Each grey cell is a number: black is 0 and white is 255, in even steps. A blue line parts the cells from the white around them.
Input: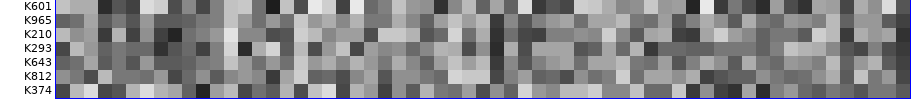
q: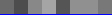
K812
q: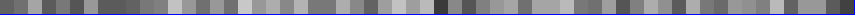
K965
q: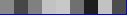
K601
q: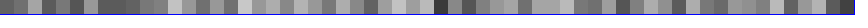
K643

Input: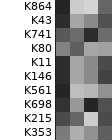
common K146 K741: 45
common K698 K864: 37

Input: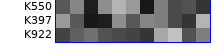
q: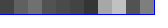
K922
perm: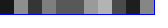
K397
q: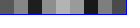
K550
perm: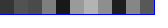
K550
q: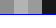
K550
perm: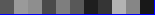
K397

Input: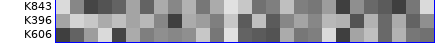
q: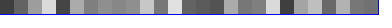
K606
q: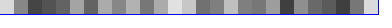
K843
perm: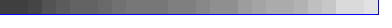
K606
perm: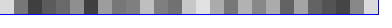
K843
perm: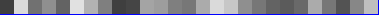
K606
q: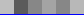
K396

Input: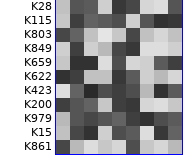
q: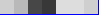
K849
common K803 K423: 99

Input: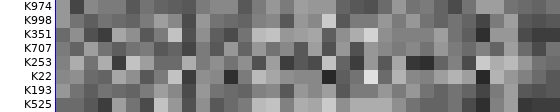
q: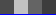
K253
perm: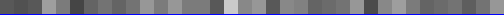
K998
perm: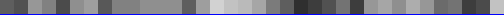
K351
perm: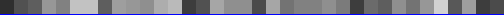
K351
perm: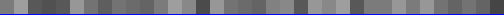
K193
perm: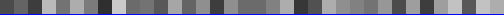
K525
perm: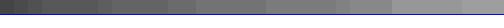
K193

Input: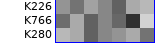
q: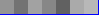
K226
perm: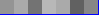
K280
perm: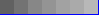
K226
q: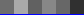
K766

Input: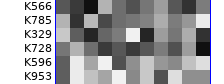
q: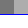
K329
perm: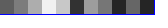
K329
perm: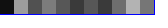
K728
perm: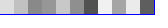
K596
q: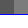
K728
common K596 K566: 81

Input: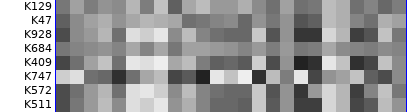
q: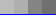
K47
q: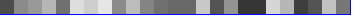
K928
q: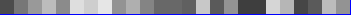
K511
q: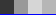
K572
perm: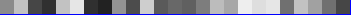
K409

